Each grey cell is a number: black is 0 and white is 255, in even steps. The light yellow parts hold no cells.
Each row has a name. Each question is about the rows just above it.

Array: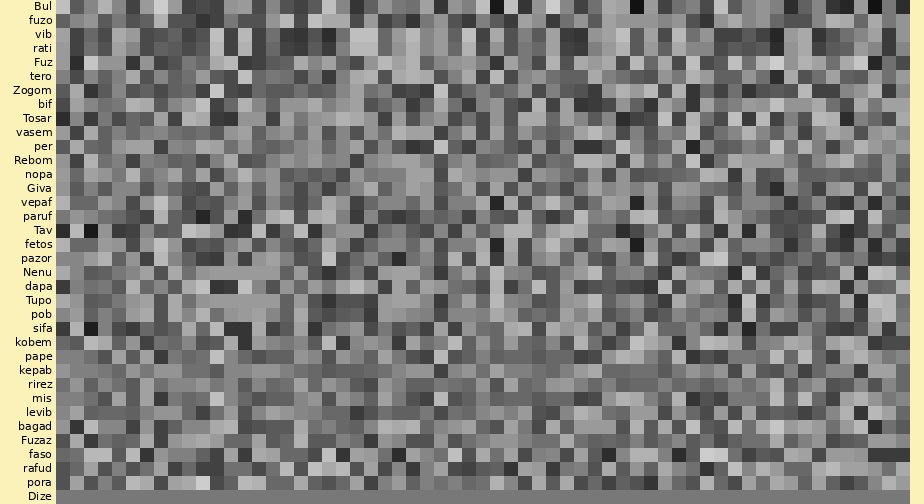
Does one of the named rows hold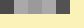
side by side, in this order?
no
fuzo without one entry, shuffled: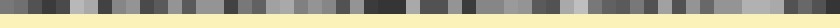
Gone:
[142]
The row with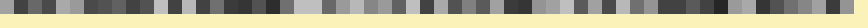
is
vib
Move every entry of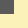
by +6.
[96]
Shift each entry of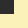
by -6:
[39]
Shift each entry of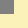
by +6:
[134]
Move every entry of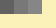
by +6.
[103 126 140]

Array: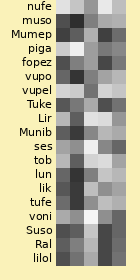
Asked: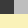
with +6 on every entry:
[ 64 196]
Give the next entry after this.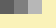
[71]
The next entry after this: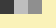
[163]
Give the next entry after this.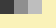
[176]
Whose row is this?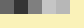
lun

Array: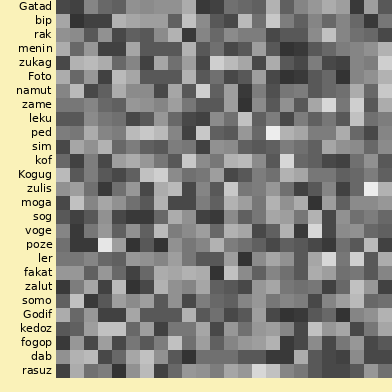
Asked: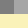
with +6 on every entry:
[131 172]
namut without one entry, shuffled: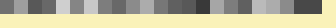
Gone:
[80]
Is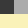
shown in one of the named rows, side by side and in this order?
yes
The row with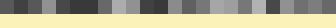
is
sog
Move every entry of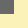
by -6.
[98]
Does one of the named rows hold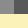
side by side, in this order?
yes
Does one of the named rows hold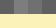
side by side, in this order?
yes

